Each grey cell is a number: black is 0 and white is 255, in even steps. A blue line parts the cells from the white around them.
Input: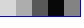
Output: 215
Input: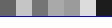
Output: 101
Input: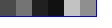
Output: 75
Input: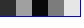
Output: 46
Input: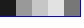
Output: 27
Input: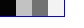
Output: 4
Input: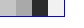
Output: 197
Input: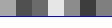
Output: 167
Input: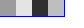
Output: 156
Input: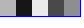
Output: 182
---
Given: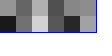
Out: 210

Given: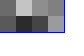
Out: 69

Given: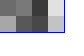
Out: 72

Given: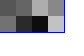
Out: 13

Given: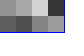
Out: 132

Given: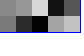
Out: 2

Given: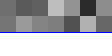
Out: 132

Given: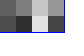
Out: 226

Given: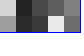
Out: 57
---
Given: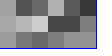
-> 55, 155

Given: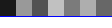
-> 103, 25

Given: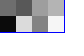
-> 180, 11

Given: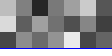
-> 86, 71

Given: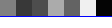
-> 4, 128

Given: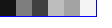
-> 244, 20

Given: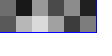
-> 32, 89

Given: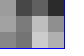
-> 43, 135

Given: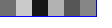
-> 134, 112

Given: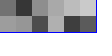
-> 202, 157
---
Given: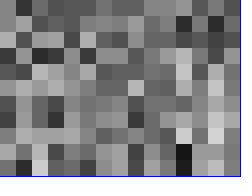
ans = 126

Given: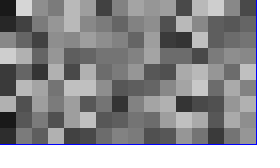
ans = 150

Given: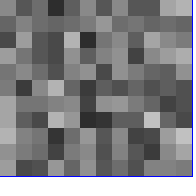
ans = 123

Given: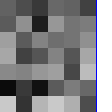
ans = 77

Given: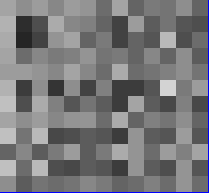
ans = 108
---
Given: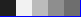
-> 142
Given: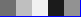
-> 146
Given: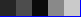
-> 77
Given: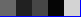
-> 70
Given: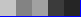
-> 131
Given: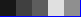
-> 93
